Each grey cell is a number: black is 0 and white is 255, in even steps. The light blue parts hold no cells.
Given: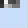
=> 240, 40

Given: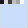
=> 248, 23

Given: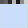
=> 210, 26

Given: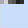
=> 213, 30

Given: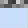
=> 209, 58

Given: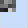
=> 200, 30

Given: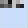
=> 210, 19

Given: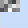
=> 247, 64

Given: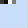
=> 243, 15
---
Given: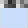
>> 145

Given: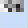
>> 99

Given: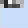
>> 38

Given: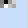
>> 8

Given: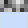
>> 81

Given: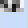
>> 44

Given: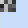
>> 187
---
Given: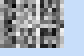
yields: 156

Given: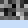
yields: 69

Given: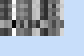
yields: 171

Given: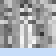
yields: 168

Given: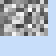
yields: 100
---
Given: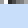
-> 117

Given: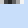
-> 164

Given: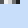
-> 30

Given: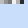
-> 176

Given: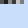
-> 195

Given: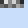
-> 110

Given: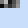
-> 135

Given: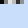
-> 47

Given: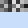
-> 54

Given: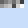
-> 168
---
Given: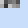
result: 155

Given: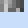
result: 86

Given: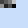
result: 80

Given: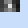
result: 71

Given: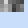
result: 98

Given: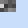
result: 84

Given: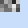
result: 232
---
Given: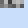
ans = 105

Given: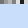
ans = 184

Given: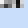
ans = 113

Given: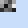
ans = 91

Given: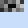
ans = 53

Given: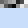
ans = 49

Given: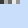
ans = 109

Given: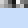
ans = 128
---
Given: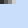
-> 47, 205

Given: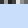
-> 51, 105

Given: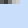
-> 93, 204

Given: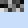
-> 100, 87

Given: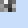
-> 126, 126

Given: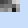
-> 67, 151

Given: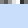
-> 130, 116

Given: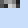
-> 95, 57
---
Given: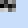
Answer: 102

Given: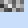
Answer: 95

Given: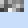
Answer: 119

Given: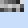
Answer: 162

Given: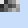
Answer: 180

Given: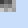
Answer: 186
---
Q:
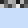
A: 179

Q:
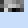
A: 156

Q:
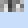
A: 230

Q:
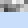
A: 170

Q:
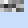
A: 177

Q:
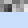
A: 172

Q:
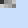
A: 156
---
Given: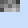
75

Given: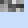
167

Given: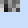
215

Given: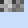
79

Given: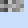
104

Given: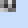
202

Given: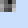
153
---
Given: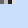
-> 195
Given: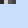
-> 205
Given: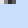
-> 134
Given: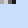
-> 211
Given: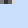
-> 53
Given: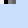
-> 1
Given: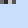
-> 45
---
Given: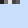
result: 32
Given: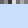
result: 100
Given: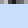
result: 151
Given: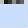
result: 190
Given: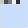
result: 200
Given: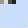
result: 151
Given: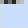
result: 164
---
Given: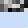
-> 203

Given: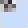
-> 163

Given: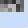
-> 60

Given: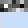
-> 139

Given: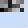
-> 115

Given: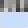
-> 165
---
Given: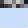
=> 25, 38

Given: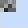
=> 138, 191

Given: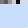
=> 10, 119

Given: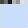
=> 226, 68

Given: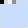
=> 144, 5

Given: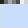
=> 209, 35

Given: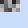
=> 118, 189

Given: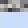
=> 133, 149
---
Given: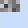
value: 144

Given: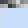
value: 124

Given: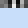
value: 23

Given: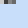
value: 134

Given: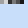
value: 50

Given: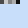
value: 133

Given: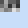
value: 97
